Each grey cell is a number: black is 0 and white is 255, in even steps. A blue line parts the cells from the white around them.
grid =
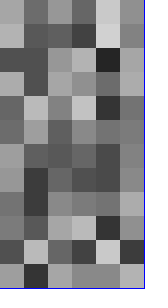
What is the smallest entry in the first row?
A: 102
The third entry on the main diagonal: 151
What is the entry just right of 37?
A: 166
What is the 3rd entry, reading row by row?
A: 151
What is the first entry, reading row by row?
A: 166
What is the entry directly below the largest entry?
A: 37
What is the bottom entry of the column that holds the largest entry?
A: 137
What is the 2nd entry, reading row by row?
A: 108
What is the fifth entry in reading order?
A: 201
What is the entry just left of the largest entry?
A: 66
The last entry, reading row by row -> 179
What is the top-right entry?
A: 144
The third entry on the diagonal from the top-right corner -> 179
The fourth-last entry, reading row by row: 166
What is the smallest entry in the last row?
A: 52
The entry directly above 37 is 209
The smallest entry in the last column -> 60
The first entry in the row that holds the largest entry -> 179
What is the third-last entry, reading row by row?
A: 137

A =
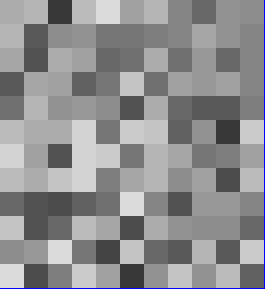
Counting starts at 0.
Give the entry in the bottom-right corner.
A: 97
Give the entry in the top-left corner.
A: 172
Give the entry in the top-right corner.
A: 140
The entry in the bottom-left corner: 219
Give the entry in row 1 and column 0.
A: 180
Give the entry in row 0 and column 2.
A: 55
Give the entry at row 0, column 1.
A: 180
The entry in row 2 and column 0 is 166
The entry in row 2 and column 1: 82
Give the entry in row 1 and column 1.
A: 89
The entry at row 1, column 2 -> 140

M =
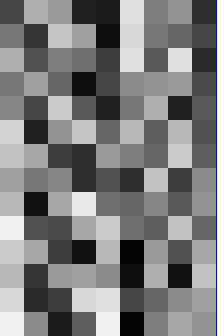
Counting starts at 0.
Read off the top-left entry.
68
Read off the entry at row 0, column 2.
153
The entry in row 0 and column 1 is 176
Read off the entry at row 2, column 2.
127
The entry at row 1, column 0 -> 119
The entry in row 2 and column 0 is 176
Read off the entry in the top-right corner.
47
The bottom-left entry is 240
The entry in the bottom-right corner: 146
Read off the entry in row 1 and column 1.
53

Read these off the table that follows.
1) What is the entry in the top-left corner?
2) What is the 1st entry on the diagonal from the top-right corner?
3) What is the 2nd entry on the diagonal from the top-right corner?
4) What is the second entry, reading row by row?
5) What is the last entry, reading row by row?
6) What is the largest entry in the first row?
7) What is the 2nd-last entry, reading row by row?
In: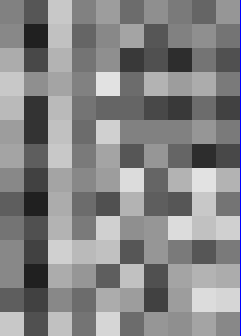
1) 129
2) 150
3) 143
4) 86
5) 136
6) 200
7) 164
